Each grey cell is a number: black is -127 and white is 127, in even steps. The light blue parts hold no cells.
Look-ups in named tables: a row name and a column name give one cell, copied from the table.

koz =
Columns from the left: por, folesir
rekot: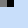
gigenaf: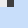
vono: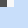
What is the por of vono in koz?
-46
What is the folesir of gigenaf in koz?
-64
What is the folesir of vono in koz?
120
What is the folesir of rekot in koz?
-124
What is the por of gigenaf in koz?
109
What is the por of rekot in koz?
-4

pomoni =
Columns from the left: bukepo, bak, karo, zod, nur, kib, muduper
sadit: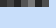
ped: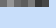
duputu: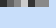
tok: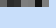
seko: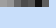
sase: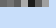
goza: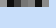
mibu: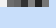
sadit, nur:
-6
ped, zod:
-34
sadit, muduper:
-49
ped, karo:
-21
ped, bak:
22
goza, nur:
2
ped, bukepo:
-17
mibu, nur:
2
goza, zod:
-9
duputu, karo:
8
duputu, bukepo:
-80
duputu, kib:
9
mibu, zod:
-76
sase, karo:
-34
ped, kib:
-72
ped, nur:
-4
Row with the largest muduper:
sase

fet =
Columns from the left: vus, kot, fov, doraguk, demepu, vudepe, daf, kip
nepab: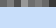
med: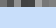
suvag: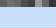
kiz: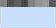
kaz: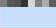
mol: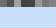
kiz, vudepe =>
18
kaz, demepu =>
86
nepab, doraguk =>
24
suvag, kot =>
-15
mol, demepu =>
-58
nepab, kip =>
-71
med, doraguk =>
-61
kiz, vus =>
2
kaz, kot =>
-39
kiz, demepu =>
2
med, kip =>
0
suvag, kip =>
-72
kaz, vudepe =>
-1
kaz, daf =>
45
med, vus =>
-12
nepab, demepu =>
-17
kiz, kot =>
-47

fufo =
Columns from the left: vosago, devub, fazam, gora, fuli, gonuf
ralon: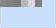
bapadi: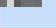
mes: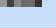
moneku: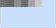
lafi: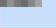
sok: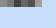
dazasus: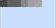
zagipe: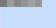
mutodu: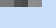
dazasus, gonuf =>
38
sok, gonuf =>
29
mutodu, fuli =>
13
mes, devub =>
-61
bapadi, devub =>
86
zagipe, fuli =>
34
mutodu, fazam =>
-43
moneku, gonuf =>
71
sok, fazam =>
-62
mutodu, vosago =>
-2
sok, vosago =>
12
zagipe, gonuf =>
20
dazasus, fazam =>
-30
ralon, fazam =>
-4
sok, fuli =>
-45
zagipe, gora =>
19
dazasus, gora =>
8
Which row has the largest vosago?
mes

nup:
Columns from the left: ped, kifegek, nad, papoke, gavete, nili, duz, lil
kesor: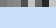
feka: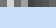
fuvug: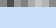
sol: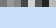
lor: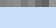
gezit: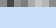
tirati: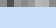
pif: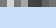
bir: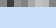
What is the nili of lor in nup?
-17
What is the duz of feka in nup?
-42
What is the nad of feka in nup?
-17
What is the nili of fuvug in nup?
69
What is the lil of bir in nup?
4
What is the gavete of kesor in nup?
67
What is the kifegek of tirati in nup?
-45
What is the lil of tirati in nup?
9
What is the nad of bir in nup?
17
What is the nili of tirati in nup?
55
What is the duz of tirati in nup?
50
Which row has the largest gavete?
sol

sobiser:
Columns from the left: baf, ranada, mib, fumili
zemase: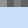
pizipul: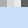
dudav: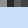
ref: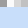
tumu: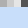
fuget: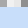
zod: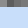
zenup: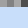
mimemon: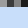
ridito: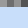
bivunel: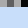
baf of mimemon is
29
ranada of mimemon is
-67
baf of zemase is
19
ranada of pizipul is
89
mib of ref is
87
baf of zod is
12
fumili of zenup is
-50
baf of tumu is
47
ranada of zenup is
2
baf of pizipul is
46
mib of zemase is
-1
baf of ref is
29
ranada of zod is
-34
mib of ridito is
18
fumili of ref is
65
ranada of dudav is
-86
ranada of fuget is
113
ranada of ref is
123
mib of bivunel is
44

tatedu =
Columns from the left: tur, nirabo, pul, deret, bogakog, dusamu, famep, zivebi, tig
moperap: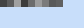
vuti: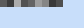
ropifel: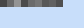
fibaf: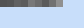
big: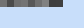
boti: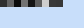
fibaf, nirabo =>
-42
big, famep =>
1
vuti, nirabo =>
-67
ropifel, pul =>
20
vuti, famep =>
6
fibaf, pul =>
-30
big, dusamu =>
-15
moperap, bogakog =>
-19
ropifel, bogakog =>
-20
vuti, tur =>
-36
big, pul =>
-16
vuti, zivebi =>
-70
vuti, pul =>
44
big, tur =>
-13

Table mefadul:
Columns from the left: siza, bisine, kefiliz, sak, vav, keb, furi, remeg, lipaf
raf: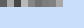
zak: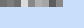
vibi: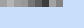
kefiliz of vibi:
30
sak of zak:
91
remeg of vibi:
34
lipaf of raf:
40
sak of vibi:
24
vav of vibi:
-9
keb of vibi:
-33
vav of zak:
8
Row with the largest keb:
zak

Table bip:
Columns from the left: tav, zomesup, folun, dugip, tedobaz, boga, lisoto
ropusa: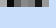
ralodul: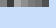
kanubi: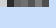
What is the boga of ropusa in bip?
-103
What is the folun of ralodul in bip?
40
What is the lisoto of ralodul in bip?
-46
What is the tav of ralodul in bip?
1
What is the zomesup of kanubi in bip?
-84
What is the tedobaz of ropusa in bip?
-2
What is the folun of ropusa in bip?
-28
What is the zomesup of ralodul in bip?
-65
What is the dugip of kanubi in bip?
-14
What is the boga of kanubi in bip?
-1
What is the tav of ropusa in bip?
44
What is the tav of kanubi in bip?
81
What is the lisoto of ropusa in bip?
24
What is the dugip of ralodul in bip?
15
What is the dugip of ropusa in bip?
8
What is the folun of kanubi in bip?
-25
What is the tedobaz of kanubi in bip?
-42
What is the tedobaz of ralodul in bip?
-4
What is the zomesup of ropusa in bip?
-117
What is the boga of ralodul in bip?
-15

